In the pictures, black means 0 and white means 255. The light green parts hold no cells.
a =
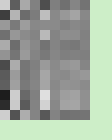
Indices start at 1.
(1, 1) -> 207
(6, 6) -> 134
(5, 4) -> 136
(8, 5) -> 166
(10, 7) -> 158
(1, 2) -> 94
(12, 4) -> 132
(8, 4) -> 131
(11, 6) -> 136
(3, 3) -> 157
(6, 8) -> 129
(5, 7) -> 123
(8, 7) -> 138
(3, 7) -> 129
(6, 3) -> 154
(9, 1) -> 95
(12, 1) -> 206
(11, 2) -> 202
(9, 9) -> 139
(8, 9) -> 152
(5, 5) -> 115
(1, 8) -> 133
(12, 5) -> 88
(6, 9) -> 127
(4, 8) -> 141
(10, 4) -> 128
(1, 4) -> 129
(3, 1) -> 153
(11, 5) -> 210
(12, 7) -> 113
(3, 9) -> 132
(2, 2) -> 180
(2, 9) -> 136
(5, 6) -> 132

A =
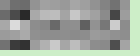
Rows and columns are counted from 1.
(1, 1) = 138
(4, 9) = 141
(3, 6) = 105
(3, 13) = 140
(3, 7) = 142
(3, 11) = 119
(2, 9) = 173
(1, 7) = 153
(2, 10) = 161
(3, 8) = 143
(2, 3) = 41
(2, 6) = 189
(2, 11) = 139
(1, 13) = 149
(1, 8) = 166
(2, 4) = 169
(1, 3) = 108
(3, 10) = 146
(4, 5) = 141
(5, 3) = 50
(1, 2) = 111

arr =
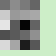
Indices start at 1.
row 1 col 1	112
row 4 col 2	90
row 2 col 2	153
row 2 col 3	161
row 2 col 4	168

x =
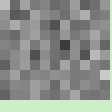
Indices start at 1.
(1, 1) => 190
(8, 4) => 136
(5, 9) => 107
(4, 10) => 166
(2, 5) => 140
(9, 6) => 107
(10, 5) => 122
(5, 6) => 115
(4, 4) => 159
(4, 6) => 110
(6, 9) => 83
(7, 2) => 137
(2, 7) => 111
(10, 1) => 98
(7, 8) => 122
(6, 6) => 113
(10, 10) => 116
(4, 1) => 119
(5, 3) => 163
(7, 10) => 131
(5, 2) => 123
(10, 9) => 119
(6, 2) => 139
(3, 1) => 141
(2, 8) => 148
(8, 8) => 122
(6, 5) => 139
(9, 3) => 133
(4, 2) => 106
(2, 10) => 118
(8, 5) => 132
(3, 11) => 143

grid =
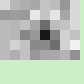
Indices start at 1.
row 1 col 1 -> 217
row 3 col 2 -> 183
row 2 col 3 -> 154
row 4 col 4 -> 152
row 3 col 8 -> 217
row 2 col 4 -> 231
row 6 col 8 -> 145
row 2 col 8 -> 217
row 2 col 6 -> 229
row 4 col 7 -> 210
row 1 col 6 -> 189
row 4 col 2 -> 183
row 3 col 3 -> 194
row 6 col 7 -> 180

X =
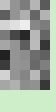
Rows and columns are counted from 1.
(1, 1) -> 194
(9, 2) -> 176
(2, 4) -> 102
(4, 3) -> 39
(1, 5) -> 90
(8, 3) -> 133
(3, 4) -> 135
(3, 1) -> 212
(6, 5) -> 96
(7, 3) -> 145
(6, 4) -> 109
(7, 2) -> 148
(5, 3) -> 94

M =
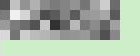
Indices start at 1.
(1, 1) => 84
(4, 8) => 149
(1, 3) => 147
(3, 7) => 95
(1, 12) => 107
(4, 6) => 168
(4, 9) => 153
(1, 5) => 138
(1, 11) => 205
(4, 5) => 182
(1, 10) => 165
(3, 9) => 120
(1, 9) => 117
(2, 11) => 167
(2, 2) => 240
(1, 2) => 194

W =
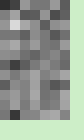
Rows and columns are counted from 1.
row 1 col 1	47
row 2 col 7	96
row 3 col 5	94
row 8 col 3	141
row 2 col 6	77
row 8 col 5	129
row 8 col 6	142
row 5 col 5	120
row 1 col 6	153
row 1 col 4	120
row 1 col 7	92
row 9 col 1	94
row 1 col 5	119
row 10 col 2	153
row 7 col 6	123
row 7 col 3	94
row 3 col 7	152
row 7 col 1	101
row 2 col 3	89
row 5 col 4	154
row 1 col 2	66
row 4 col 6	88
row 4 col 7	112
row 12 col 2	55

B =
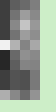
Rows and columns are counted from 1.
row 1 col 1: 62
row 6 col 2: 105
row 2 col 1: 62
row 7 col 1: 39
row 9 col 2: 83
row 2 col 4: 137
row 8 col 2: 83
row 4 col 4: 142
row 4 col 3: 157
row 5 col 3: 132
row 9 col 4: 121
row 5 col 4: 168

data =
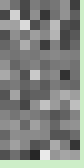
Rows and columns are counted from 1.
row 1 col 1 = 150
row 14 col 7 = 85
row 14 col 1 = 102
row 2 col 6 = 113
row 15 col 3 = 136
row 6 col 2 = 116
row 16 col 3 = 75
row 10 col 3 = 85
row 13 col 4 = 160
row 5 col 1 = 102
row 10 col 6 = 150
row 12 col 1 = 132
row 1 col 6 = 118
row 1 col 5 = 106
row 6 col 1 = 123
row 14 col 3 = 138
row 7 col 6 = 120
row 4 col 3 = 115
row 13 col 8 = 146
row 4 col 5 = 136
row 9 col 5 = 91
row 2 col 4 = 143
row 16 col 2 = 111
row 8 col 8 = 113
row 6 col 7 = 129
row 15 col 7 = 126
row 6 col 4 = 120
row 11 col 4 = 144
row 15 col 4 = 83
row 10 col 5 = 98
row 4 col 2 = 143
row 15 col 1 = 131
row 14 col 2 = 141
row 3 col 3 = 218
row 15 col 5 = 94
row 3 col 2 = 161

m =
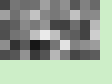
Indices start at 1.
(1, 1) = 68
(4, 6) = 192
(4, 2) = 115
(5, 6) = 117
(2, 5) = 134
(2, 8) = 193
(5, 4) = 22
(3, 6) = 67
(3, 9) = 66
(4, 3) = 124
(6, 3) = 146
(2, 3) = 151
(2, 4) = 194
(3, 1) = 82
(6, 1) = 76
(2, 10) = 138
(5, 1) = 142
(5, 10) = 156
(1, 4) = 112
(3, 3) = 137
